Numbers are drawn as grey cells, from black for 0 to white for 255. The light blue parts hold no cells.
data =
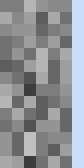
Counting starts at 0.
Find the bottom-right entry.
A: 113
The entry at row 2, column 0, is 137
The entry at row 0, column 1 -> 125
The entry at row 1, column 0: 169
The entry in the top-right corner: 137
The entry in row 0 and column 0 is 125
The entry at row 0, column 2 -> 181
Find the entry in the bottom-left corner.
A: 169
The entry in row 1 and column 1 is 137

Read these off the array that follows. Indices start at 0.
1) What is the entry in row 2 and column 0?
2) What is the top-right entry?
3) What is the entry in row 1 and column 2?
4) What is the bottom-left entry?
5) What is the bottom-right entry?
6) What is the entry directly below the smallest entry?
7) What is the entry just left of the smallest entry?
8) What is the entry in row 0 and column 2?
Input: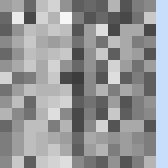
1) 94
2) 137
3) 72
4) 137
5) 180
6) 72
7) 72
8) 104

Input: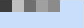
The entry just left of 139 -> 160
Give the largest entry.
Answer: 191

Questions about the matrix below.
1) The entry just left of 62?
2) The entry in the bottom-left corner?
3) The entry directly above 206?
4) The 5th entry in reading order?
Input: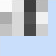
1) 228
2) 195
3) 240
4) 173

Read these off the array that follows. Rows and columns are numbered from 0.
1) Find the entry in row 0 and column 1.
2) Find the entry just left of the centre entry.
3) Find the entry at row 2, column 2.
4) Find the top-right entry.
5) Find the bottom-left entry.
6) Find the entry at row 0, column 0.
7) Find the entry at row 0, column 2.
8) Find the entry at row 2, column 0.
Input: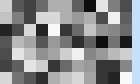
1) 86
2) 153
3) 216
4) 76
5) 216
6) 207
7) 66
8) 35

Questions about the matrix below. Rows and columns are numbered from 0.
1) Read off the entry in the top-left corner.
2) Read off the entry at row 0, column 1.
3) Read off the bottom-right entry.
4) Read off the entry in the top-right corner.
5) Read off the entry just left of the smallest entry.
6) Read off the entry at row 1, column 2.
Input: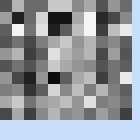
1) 84
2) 181
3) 63
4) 106
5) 149
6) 106

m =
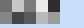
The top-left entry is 111
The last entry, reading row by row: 155
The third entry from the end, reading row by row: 89

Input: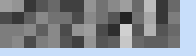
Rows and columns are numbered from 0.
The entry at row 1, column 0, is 75
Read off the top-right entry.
105
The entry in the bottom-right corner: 114
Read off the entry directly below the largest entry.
199
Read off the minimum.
35
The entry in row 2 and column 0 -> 125
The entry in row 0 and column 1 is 148
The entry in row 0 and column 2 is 55
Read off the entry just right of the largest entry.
85
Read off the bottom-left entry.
125
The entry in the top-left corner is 158
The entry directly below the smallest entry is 208
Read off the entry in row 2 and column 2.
137
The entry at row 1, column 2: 95

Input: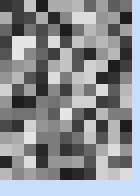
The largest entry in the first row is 196
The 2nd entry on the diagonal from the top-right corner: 160
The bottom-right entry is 220
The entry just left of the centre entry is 136
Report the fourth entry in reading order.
28
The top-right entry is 114
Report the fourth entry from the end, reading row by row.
62
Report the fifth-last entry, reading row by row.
39
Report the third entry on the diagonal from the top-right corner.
160
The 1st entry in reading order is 50
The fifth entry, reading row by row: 172
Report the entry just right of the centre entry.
172
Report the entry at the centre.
62
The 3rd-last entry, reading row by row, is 208
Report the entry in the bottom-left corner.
184
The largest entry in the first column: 208

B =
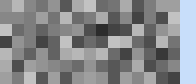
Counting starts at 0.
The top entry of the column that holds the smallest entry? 107
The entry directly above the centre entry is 78
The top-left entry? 147
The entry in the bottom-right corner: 67
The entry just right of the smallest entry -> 67
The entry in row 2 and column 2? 125
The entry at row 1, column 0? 135
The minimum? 44
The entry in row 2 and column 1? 107
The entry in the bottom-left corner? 159
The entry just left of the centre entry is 78
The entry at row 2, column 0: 194
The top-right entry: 159
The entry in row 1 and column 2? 125
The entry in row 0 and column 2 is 135
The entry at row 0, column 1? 183
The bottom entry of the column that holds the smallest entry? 147
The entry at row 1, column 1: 135

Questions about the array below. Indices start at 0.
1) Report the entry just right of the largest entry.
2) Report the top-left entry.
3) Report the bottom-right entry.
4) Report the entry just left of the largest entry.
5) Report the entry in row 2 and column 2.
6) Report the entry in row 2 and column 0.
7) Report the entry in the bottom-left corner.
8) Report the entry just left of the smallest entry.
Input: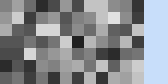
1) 140
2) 129
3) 195
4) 195
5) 85
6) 172
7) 96
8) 205

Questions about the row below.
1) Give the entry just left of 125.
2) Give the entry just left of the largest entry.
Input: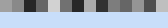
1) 49
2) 102

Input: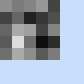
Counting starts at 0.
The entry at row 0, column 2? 132
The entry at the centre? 160
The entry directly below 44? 123
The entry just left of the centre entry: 170
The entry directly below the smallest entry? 89
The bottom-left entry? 111
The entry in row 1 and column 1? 101
